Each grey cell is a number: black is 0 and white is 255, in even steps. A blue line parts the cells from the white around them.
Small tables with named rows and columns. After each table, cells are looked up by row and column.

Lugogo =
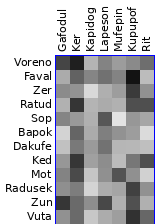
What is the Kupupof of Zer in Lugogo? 58
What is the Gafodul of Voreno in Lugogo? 69
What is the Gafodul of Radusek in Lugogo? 143
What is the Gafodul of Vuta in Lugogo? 145
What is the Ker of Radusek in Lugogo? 125
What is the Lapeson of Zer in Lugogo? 175
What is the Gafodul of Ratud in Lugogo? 177
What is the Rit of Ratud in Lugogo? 79
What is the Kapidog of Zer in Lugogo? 217
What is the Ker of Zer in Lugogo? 147
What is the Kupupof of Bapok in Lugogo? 157
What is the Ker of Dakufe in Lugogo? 121
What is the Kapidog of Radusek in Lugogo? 212

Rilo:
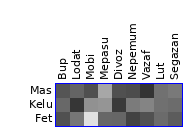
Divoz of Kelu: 58
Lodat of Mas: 100
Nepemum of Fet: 66
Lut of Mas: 113
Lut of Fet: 107
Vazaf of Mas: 52
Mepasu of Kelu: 149
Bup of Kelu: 104
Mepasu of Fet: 103
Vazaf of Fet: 81
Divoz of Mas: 80
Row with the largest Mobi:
Fet

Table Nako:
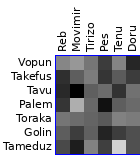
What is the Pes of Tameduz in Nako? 63
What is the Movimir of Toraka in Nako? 108
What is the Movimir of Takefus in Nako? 94
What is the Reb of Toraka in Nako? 117
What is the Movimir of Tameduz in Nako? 29
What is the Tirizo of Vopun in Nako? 118
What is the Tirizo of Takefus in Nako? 124
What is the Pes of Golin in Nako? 35
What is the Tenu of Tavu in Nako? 50
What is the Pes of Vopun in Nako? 60
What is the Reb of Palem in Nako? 53
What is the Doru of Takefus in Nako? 60
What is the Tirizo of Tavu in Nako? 95
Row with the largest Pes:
Tavu

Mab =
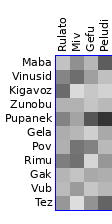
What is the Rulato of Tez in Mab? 151
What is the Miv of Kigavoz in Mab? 218
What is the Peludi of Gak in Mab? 174
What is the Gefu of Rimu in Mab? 213
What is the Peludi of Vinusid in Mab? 192
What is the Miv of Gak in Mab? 195
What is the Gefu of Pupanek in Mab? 86
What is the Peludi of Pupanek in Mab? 51
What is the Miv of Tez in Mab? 221
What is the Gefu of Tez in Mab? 147
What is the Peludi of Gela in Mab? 169
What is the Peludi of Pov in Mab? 185
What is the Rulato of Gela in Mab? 173
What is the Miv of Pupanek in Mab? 164
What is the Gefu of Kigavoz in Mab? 199
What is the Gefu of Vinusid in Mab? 159
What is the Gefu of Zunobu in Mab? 197
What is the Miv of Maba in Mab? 144

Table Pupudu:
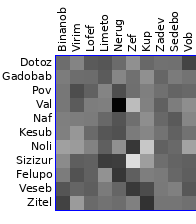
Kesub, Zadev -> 115
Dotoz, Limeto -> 86
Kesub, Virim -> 151
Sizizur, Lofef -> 97
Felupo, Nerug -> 54
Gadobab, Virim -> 109
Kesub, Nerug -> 81
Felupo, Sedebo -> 103
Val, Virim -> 91
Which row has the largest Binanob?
Noli

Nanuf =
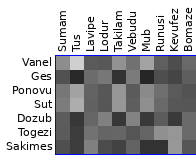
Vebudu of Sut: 94
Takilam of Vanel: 146
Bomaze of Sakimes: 86
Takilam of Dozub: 55
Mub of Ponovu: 138
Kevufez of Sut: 87
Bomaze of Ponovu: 83
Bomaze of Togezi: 105
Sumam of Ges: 81
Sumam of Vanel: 141
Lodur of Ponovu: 87
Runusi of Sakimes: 50
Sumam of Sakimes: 79
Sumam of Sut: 124

